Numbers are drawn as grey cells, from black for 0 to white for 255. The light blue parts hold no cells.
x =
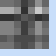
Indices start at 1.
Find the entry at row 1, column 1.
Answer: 114
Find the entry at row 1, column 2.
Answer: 114
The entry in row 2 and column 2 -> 173
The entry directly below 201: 49
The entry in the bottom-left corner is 114
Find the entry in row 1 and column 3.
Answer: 102
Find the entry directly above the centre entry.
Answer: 87
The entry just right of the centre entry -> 87
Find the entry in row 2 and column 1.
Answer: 173
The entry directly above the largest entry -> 144
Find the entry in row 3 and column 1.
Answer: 49
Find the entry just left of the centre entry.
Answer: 102
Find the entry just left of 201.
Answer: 130

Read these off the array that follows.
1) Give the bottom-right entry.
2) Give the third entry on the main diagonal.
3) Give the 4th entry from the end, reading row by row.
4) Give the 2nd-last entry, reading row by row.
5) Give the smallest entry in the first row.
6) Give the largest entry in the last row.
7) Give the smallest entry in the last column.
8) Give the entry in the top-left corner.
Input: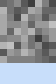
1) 89
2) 76
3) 127
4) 103
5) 62
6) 168
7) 76
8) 103

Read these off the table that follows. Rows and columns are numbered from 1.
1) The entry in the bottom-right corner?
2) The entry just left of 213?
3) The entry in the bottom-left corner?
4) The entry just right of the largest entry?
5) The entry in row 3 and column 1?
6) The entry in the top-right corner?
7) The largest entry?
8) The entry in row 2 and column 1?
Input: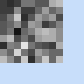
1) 188
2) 104
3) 188
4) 117
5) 75
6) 188
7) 228
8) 61

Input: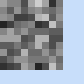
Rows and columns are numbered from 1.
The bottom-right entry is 120
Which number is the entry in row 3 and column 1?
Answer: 147
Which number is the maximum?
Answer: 205
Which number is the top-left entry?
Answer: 163
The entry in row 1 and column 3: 133
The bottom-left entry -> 49
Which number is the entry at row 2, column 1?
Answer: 133
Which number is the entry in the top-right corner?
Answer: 120
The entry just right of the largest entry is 163
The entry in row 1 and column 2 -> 133
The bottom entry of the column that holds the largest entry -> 36
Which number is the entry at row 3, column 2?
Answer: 133
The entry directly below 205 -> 147

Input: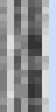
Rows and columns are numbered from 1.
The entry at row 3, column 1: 162
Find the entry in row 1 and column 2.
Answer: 193
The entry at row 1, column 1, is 162
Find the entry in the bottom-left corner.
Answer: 124
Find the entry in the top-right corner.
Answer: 177
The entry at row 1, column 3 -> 83
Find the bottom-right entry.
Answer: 207
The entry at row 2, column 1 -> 136

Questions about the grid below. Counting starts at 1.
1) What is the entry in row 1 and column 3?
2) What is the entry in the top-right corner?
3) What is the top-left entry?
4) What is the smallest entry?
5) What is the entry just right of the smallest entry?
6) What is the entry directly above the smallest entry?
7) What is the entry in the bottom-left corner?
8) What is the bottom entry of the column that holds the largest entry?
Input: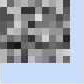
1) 165
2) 65
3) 207
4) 23
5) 107
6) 135
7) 179
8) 149

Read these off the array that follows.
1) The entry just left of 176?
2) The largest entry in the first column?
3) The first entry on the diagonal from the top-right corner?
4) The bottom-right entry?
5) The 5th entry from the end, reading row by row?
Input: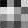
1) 123
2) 219
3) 206
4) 135
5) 176

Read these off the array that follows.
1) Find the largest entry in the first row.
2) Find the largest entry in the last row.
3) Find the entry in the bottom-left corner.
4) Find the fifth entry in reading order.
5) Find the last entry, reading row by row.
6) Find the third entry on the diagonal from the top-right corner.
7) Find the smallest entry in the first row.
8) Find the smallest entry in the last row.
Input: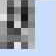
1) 197
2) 225
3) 112
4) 154
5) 182
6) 167
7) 68
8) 68

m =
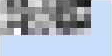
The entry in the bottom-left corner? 166
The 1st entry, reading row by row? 182
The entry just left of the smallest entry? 39
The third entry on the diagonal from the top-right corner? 95
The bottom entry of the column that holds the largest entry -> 254
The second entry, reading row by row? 79
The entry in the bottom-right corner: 209
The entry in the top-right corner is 27
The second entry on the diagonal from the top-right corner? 209
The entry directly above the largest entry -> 107
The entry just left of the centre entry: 196
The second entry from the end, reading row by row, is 182
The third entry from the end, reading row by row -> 154
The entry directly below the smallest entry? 166
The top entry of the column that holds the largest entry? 154
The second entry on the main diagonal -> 123
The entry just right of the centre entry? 123

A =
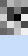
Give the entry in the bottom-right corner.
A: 240
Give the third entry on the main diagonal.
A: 2
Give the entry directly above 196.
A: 183
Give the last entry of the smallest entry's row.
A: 240
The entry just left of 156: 183
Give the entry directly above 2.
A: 118
